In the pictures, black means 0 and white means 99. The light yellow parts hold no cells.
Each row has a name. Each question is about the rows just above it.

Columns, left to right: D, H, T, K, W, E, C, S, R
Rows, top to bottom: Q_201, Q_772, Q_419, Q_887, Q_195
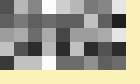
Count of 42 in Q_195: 3
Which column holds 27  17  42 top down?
W
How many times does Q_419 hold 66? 3
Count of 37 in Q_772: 5
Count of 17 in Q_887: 4
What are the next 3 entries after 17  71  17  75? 17  32  17
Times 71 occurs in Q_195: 0

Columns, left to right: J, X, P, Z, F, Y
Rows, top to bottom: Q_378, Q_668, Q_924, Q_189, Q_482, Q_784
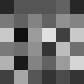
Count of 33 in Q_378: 3
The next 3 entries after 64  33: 20  29  20
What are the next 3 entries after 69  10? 51  38  60
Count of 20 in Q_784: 2
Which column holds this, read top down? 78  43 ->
Y
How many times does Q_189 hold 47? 1
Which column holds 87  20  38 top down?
Z

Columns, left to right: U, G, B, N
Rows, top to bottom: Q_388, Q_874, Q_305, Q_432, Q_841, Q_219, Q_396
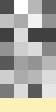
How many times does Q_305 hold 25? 3
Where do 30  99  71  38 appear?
Q_388
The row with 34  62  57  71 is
Q_841

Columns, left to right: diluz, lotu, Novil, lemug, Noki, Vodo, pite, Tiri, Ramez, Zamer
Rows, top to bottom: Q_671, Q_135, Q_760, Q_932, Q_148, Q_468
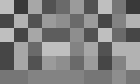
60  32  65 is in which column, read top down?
pite
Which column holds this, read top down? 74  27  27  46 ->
diluz
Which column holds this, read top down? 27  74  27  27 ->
diluz
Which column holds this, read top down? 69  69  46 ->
Zamer
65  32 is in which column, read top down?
Novil
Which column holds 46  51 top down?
Ramez

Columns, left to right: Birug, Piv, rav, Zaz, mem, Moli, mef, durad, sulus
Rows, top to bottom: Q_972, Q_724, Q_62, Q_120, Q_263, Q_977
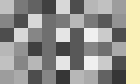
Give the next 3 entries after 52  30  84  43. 47  71  47
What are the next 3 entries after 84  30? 71  75  61
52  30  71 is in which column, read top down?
Birug

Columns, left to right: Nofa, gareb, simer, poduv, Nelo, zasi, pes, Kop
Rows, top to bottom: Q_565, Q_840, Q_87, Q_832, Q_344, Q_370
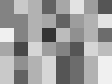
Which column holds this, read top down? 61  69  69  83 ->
pes
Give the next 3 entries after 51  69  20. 73  56  69
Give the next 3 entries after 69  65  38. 61  69  88
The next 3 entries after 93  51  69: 20  73  56

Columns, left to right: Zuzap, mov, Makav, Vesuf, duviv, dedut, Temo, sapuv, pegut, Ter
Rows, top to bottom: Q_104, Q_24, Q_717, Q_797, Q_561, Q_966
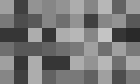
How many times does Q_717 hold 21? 4
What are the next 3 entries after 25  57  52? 57  67  52
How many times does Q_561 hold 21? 3
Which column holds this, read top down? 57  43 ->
duviv
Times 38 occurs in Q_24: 0

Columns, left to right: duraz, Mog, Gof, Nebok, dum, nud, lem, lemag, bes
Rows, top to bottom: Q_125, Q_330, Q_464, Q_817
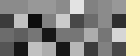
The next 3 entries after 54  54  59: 59  54  88
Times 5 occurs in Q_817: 0
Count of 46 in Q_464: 4
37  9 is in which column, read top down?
Mog
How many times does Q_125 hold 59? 3
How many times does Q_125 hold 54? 4
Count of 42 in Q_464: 1

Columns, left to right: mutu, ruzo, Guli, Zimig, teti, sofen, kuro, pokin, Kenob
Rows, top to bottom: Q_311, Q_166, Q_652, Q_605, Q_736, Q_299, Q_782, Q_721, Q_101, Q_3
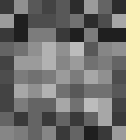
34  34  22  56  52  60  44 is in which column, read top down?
teti
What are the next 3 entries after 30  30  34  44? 17  30  65
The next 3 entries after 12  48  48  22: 12  48  12
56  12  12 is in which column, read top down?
ruzo
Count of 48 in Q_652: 3
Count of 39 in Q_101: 4
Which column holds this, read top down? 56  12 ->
ruzo

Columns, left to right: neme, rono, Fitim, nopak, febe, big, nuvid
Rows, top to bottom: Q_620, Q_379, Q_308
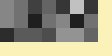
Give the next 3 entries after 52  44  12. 44  52  12
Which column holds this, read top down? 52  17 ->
neme
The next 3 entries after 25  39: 21  75  21
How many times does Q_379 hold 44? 3
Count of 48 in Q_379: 0
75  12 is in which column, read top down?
big

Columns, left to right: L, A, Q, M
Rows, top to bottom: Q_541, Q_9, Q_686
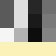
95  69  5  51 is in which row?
Q_686
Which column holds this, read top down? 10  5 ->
Q
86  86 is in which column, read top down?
A
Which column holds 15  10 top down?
Q

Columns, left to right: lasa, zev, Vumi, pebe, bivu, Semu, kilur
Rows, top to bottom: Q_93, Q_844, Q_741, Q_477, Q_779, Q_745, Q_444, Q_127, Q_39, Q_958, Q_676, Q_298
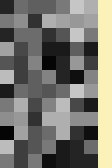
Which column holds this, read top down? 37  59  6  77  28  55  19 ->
Semu
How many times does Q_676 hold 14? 1
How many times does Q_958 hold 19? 1
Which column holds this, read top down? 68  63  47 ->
kilur
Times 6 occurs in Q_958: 1

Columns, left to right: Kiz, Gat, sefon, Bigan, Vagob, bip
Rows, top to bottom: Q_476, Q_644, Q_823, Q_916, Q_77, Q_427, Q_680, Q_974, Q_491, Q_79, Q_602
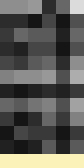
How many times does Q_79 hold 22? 3
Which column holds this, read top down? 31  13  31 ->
Vagob
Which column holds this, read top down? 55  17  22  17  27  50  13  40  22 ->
Kiz
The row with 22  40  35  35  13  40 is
Q_823
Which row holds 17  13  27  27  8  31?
Q_916
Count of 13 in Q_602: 3

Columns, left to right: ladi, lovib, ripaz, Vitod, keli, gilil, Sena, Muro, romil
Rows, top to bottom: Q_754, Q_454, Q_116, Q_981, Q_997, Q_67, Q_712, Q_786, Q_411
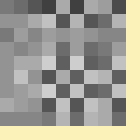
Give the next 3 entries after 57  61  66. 80  37  75
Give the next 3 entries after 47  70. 42  70  66
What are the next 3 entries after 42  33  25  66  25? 66  61  29
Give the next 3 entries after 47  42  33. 25  66  25
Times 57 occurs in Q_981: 2
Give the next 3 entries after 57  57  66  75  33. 70  33  42
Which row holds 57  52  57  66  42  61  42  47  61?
Q_981

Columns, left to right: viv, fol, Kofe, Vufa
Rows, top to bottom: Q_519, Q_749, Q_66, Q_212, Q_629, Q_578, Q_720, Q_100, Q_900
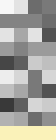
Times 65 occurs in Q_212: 0
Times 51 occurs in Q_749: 3
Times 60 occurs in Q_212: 3
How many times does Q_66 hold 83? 0
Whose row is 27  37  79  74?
Q_629
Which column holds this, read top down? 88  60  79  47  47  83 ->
Kofe

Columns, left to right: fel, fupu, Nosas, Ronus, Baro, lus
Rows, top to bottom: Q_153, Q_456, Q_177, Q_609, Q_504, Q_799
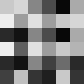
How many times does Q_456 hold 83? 1
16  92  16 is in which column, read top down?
fel

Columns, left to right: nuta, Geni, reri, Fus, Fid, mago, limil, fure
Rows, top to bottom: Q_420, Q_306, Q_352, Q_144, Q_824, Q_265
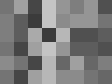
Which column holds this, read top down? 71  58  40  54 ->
Fid
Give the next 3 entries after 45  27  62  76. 58  36  36
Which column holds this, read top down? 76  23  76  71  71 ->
Fus
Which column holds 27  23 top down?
reri
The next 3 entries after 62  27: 76  58  49
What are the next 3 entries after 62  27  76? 58  49  58

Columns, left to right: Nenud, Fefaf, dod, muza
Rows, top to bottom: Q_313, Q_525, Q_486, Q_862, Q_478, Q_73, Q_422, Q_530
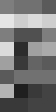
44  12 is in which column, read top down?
Fefaf
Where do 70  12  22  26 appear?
Q_422
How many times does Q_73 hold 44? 3
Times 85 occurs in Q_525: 1
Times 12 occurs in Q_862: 0
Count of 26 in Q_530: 2

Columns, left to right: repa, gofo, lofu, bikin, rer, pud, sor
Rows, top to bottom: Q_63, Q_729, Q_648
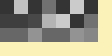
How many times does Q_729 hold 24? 2
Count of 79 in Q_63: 1
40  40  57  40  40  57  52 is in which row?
Q_648
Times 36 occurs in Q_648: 0
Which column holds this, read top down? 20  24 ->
repa
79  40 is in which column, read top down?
rer
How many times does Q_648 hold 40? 4

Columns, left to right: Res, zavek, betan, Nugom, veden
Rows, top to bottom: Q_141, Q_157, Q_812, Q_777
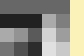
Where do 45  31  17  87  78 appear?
Q_777
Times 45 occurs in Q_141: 0
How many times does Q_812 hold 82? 1
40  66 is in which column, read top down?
Nugom
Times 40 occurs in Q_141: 5
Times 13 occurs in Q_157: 3
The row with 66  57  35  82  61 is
Q_812

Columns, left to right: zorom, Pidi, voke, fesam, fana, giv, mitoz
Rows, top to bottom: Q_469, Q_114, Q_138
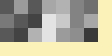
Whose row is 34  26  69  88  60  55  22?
Q_138
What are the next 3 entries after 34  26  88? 78  51  65
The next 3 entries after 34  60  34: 65  69  51
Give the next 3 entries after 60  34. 65  69  51
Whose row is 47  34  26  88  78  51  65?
Q_114
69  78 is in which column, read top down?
fana

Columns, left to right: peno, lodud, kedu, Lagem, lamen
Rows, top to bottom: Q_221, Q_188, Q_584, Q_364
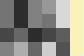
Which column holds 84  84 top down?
lamen
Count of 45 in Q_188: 2
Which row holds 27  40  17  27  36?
Q_584
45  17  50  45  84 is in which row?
Q_188

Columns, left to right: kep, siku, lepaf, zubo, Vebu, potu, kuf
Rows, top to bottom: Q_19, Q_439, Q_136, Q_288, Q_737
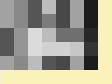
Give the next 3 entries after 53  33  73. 28  63  11
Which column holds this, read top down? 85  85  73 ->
lepaf
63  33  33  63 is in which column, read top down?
kep

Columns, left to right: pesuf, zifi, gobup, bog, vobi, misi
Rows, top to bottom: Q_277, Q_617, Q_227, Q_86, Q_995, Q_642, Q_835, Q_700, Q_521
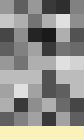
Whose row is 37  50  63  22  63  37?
Q_521
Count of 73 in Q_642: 5
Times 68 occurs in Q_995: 2
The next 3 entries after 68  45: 68  87  55
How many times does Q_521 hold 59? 0

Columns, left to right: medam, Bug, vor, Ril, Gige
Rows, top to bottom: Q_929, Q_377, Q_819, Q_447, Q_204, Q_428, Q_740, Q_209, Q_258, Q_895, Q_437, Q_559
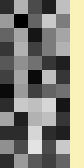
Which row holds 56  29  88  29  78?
Q_437
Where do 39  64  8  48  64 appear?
Q_819
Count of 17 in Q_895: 3

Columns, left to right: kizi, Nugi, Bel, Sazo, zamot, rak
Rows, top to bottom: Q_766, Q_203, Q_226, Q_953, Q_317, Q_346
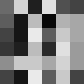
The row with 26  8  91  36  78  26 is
Q_346
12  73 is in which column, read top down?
Bel
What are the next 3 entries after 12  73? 16  87  60
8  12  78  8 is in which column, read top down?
Nugi

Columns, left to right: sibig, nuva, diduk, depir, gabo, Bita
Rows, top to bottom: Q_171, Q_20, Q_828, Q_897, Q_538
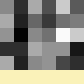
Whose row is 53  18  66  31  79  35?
Q_171
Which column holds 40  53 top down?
diduk
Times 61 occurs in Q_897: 0

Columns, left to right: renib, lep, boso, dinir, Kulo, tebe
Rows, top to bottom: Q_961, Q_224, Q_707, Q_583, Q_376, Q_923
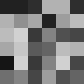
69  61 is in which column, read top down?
Kulo
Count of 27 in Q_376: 1
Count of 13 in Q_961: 2

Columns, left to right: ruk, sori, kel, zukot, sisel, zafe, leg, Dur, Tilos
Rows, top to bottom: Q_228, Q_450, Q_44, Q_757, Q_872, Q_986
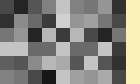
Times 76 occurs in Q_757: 4
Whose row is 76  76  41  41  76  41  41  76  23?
Q_757
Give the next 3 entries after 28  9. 76  62  58
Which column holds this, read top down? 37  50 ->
ruk

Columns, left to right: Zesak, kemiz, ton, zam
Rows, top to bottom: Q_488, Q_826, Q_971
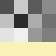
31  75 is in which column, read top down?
Zesak
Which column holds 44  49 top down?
zam
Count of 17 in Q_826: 1
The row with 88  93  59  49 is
Q_971
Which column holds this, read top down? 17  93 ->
kemiz

